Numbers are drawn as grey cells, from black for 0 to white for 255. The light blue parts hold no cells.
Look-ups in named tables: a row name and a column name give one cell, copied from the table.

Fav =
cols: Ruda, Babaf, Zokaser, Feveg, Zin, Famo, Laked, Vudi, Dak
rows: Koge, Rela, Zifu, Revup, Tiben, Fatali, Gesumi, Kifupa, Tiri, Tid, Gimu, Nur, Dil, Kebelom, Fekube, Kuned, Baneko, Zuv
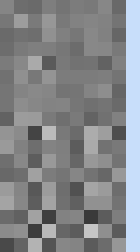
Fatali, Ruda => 113
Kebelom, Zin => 110
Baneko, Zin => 102
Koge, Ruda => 133
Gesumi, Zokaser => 137
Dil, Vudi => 103
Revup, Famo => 108
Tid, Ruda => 148
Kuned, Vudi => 92
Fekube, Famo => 96
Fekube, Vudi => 145
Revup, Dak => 121
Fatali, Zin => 124

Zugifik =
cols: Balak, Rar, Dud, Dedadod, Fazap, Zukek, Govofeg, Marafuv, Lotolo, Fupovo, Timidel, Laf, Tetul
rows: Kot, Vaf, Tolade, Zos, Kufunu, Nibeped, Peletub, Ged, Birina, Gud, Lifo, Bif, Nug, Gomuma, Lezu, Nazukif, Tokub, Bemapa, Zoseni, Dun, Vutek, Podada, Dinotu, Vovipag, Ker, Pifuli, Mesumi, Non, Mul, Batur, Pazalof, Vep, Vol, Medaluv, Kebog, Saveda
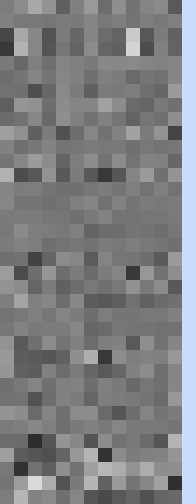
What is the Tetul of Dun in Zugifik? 142
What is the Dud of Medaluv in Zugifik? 113
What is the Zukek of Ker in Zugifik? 128
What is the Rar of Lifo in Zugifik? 111
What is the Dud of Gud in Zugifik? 96
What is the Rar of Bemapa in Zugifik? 130
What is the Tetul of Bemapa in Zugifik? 112
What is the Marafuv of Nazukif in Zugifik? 130
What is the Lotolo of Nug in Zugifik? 86
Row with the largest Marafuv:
Medaluv

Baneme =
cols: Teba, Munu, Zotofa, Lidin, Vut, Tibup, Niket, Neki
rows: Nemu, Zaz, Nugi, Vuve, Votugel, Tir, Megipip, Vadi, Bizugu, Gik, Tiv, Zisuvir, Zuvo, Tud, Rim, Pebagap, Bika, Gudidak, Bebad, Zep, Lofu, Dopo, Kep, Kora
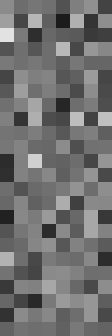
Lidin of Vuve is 110
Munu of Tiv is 131
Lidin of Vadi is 105
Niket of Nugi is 58
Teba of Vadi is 112
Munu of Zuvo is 130
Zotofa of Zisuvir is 208
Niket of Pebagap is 167
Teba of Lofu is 57
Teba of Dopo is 103
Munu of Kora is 114
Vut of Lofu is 135
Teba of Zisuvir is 44
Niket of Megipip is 141
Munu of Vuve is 111
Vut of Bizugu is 71
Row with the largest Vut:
Vuve

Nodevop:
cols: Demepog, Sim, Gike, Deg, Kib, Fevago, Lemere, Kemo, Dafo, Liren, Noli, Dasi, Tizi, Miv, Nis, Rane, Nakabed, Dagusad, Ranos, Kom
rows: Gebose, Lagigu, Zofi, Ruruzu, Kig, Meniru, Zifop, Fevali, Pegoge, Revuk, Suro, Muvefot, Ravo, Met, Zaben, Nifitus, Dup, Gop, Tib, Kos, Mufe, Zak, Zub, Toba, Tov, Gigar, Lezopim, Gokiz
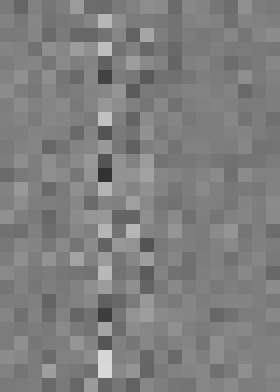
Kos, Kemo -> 184
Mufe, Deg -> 127
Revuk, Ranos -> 124
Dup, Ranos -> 127
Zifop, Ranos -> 119
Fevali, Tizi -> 113
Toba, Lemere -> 115
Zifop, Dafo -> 148
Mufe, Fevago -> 130
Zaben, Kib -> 123
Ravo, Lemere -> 147
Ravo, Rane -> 138
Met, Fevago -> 143
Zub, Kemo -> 62
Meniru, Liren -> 120
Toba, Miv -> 128
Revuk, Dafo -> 121
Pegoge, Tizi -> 133
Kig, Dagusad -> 117
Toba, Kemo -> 165
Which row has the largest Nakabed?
Dup

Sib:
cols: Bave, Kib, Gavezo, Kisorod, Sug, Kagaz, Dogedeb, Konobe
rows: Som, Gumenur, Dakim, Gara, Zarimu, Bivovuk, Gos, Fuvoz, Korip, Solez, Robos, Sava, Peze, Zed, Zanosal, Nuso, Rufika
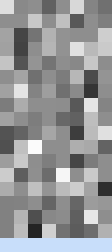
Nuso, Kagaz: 95
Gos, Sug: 112
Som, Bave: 222
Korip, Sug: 104
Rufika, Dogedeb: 109
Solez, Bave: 83
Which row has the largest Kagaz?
Gara

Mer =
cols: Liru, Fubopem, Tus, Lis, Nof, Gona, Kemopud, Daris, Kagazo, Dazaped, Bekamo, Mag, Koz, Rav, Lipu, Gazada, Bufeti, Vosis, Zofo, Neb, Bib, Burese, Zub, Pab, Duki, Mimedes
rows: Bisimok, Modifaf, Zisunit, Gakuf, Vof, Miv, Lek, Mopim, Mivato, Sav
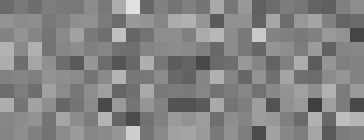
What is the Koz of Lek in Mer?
123
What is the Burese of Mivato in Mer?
106
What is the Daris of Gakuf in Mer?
134
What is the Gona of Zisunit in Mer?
161
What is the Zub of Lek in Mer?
143
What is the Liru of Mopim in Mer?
174
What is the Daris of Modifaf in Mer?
123
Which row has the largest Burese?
Vof

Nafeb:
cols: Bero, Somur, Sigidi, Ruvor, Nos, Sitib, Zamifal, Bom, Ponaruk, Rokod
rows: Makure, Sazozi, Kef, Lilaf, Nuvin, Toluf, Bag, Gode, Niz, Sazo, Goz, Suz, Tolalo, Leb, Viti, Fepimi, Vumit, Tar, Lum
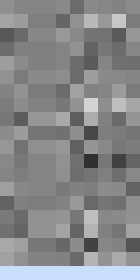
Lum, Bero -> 161
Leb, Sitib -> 129
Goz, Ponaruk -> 120
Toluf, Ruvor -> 138
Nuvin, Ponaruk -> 112
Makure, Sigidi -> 132
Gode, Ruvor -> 130
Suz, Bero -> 136
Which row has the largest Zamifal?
Gode

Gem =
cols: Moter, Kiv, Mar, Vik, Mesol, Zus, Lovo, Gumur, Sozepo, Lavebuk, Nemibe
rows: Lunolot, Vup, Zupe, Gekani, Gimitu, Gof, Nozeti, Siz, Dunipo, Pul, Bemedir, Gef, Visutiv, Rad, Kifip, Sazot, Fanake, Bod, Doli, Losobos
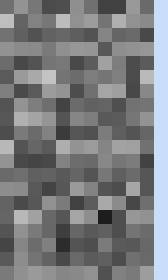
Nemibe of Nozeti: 136
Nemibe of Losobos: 157
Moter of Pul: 77
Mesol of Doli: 73
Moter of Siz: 84
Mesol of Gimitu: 120
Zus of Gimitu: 73
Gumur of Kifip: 169
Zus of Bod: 84
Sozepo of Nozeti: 159
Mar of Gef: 69
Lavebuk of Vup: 145
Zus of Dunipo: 134
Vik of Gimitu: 117
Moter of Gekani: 146
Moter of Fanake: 84
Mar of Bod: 108
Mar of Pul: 107
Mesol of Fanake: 62

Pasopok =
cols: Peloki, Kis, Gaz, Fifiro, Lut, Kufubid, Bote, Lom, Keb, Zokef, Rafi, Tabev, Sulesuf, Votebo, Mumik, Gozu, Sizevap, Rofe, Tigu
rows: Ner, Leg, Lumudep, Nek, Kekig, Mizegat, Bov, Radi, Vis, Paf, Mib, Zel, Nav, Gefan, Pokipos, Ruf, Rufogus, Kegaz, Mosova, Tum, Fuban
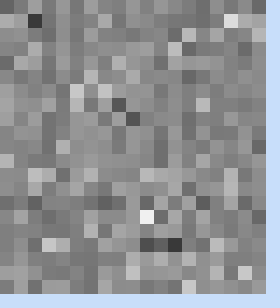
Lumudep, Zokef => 120
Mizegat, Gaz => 132
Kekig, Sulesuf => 162
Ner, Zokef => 150
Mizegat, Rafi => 135
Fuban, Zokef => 141
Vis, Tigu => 136
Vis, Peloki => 159
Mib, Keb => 122
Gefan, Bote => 134
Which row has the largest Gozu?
Kegaz

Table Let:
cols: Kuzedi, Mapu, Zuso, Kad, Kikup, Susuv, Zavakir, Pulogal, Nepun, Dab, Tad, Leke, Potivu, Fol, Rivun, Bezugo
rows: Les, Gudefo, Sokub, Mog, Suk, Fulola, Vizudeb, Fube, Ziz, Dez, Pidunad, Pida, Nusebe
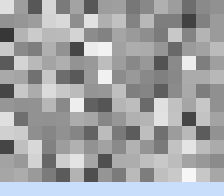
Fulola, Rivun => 171
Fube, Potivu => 193
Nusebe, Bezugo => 167
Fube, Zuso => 146
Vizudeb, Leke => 94
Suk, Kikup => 175
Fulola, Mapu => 165
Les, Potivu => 157
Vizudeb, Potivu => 139
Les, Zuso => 87
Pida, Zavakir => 166
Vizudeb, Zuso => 172
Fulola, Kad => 198
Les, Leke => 176
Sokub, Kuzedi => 55
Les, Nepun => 159

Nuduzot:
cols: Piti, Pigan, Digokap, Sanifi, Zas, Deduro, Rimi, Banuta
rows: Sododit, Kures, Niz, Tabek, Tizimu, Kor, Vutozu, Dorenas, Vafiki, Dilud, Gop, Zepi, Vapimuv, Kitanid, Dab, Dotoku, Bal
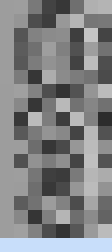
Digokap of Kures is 77
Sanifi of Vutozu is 78
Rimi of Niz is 197
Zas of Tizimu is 137
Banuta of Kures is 120
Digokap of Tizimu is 124
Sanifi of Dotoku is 128
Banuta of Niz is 68
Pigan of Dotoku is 135
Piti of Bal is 157
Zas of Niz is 141
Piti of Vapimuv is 157

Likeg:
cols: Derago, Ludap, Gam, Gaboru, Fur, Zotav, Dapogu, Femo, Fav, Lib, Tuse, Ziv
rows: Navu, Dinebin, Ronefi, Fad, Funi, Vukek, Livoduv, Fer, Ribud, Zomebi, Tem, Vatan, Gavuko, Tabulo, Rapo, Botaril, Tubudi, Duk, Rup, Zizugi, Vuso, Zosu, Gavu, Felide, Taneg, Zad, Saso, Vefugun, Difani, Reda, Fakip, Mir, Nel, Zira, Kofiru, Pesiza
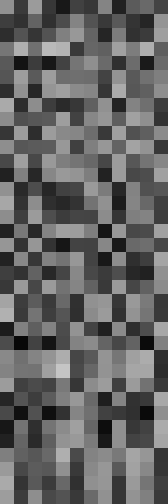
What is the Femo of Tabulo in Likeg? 123
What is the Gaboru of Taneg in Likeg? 20
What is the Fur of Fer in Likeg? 42
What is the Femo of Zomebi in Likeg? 57
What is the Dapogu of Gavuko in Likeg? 126
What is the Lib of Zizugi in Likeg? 39
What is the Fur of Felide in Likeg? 76
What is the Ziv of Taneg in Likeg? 128
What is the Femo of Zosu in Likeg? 150
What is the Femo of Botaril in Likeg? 140
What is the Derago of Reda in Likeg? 73
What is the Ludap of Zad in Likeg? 112
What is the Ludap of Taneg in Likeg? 8
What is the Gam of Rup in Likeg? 55
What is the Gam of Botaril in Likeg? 155
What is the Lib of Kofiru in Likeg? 154
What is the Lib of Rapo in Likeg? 133
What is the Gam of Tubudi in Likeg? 39
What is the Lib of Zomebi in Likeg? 81
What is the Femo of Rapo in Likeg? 145

